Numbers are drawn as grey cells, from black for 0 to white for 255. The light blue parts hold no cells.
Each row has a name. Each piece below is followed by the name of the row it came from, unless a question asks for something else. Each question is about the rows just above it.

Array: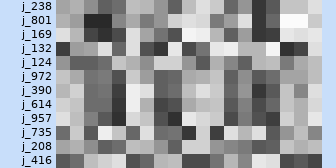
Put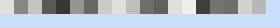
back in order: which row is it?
j_390
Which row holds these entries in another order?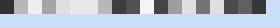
j_169
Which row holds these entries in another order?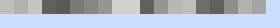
j_208

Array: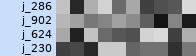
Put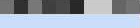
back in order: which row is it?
j_230
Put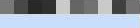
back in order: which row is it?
j_230
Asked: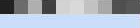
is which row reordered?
j_624
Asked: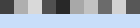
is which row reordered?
j_286

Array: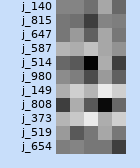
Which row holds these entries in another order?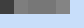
j_654
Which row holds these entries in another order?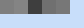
j_815
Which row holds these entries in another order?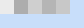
j_373
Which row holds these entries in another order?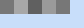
j_647
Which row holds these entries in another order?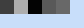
j_514

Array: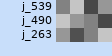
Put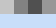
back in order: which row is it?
j_263
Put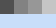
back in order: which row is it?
j_263
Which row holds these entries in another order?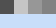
j_263
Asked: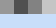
j_263
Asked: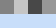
j_539

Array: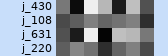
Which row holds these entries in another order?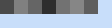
j_220
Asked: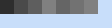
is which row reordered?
j_108
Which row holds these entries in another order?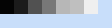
j_631
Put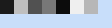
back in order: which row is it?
j_430
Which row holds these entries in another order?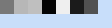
j_631
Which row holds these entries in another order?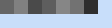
j_220
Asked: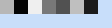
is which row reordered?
j_631

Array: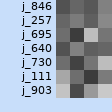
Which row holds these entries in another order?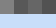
j_846
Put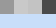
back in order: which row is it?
j_903
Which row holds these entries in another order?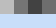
j_730

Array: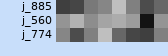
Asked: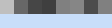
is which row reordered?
j_774
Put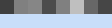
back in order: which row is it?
j_774
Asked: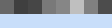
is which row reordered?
j_885

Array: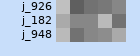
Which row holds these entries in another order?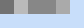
j_182
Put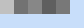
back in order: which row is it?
j_926
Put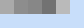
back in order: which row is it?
j_948

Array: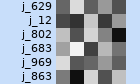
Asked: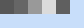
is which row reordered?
j_969
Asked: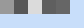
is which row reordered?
j_969
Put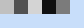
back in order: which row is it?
j_863

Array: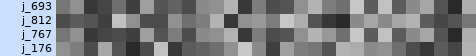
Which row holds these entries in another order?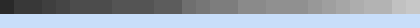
j_767
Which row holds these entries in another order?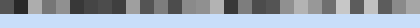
j_767
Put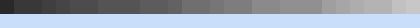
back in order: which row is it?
j_693
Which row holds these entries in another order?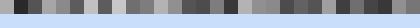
j_693

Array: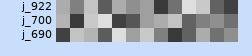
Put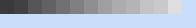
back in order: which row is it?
j_700
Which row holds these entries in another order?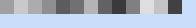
j_690
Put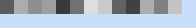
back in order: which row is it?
j_922
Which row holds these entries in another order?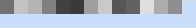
j_700
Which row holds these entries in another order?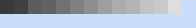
j_690

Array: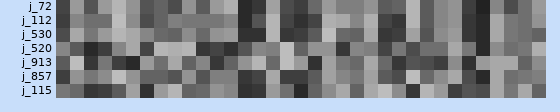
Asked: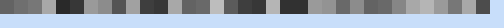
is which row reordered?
j_530
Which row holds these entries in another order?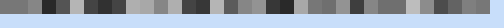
j_112
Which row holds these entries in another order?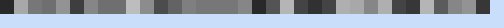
j_112
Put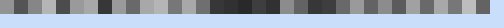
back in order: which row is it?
j_530
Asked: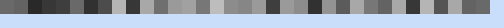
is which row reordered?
j_530

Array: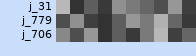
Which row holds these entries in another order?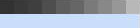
j_706
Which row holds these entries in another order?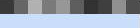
j_779
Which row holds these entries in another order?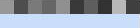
j_31
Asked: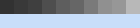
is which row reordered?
j_31
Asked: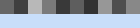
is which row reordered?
j_706
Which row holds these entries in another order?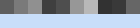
j_31

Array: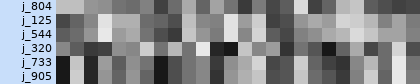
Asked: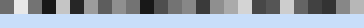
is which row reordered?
j_733
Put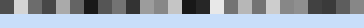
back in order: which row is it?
j_320
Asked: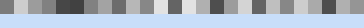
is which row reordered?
j_125

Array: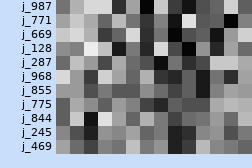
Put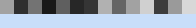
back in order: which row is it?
j_968
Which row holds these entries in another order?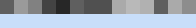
j_775
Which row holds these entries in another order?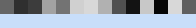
j_987
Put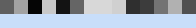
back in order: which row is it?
j_987

